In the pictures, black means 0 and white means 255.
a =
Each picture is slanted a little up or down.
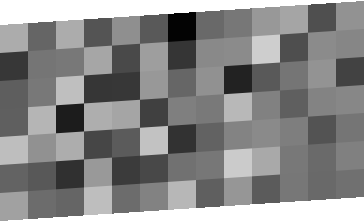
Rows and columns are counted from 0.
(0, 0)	172
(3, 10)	95
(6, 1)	108
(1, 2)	120
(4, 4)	91
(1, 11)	139
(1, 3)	166
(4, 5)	194
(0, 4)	143
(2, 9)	89
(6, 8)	150
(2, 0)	94
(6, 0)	161
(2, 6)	102
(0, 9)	152
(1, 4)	73
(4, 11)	83
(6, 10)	119
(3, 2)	28
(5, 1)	88
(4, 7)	98
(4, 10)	126
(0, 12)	146
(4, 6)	50

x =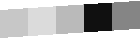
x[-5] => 199
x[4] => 133
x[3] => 16

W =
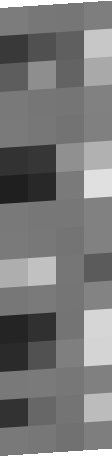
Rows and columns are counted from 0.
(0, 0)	124
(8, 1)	120
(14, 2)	116
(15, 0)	121
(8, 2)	116
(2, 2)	99
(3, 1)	118
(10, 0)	119
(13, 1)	122
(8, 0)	122
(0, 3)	126
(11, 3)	214
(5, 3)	177
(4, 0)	122
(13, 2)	119
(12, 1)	81
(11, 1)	48
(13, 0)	121
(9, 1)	193
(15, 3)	126

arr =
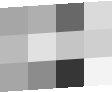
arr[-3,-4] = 166
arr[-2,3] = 207
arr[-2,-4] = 186

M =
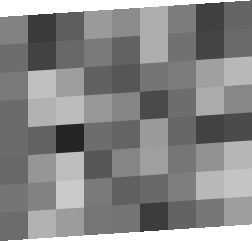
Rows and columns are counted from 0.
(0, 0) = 130
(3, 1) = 178
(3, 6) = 109
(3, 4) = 133
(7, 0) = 108
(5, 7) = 145
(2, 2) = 158
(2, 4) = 86
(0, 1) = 59
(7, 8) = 158
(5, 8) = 182
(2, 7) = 160
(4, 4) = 100
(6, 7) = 184
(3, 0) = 107
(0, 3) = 154
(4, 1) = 98
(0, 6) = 125
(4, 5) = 154
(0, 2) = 94
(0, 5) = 173
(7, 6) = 99
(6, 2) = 202
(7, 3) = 118

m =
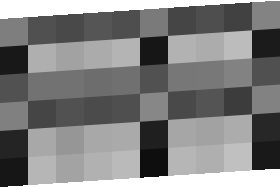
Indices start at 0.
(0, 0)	126
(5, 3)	177
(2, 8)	130
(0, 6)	69
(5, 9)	25
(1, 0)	24
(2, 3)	109
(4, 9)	39
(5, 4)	186
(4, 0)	36
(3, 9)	130
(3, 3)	75
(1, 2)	162
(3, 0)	128
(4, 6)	166
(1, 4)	180

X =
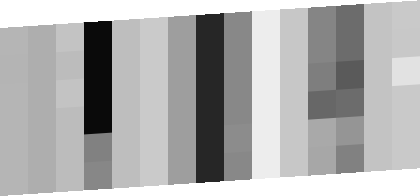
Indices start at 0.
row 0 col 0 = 181
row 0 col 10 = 199
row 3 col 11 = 103
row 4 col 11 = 169
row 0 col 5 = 202
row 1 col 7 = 38
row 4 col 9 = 237
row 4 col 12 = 149
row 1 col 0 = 180
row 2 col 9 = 237
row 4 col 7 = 38
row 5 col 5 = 202
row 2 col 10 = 199
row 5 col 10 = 199
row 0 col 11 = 133
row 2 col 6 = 158
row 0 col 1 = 174
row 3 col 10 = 199
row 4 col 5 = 202
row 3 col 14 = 201
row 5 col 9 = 237
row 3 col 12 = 108
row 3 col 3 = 10
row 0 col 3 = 10
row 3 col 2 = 188
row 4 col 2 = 188
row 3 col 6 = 158
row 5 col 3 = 135
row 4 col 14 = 201
